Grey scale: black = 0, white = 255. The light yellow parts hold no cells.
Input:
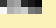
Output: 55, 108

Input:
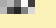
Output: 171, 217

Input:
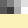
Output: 100, 251

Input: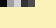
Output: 9, 78

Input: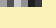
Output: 161, 58

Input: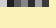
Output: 206, 60
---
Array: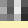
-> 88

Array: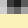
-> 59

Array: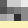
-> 108

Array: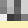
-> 180

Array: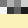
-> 177

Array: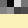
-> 9

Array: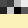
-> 61

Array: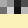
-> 141

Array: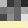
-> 128

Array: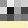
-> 25
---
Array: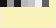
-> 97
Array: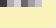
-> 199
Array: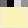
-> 148
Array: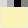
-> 131
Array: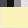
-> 226
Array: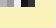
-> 52
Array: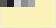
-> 168
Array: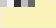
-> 104
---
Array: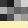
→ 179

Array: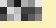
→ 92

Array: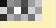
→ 118

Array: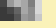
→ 141

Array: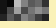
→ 62

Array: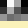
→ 121

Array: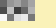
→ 235

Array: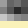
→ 140
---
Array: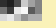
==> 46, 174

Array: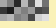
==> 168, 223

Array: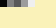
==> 5, 239

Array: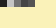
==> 32, 84

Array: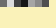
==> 108, 79

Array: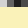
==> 210, 74
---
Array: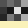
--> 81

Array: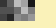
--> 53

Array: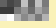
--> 97

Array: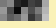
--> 121

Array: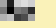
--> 163

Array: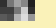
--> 48

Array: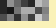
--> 38

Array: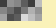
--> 61

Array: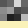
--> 86
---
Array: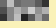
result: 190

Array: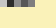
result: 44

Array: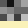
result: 18

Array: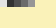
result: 51

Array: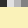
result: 225

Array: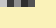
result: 59

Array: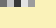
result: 200
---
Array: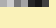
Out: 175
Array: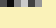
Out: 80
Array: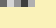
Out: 105
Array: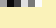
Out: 163
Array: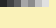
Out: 38
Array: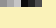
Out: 146
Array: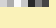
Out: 212
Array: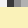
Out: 243
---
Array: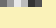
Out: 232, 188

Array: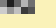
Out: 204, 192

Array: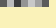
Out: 200, 188

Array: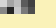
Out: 213, 201

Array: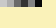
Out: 201, 174

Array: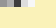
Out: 247, 221

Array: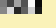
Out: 248, 220
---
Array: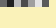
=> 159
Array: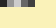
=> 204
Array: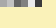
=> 128
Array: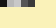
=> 200
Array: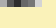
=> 103
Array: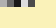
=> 24
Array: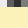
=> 94
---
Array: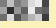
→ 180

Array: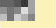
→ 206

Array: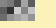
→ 164

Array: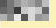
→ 216

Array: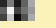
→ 11

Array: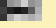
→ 190
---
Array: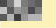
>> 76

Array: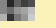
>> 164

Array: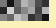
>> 66

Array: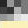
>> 178

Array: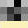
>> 93

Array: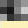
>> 134
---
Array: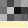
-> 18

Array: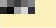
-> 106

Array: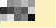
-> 87

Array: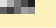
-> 76

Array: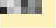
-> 151

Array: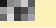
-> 75

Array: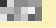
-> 240

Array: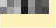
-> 81

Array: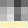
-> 119
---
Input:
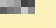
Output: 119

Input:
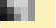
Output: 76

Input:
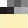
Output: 39

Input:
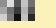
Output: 112

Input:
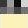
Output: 127

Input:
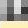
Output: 93
